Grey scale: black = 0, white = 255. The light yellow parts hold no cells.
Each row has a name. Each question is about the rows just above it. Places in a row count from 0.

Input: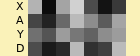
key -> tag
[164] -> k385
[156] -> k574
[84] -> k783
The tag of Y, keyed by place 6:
k574
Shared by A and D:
[186]

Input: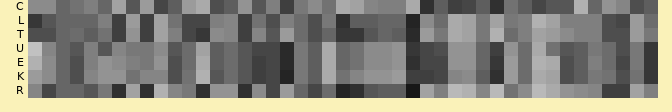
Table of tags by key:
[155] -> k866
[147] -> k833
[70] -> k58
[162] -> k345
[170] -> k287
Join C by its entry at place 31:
k58
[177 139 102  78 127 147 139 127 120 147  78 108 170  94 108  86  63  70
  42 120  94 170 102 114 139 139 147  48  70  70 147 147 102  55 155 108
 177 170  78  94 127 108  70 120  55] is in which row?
E
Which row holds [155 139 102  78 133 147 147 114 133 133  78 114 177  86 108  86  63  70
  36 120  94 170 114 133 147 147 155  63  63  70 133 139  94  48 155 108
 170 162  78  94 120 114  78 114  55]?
K
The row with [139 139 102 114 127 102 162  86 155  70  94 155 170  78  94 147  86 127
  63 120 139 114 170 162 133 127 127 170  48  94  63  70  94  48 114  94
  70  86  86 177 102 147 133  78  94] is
C
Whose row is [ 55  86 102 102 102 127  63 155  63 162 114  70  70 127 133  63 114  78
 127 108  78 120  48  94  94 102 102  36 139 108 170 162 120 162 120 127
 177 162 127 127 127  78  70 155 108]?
L

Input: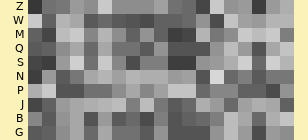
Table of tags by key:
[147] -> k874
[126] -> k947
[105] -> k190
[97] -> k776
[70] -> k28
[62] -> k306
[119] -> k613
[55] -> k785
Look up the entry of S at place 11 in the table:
k306
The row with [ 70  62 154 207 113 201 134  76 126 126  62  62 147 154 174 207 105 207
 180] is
S
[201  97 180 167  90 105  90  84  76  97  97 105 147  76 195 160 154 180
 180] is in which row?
W
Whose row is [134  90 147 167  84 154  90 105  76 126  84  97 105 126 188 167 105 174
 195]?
B
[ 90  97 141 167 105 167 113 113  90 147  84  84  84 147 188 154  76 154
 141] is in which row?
G
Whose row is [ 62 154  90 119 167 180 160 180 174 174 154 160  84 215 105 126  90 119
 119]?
N

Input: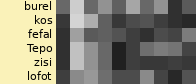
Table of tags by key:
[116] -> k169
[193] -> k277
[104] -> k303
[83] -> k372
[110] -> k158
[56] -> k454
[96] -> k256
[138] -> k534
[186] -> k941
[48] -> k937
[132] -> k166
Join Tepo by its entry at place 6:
k158
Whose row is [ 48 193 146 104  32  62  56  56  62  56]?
zisi
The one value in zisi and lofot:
[62]

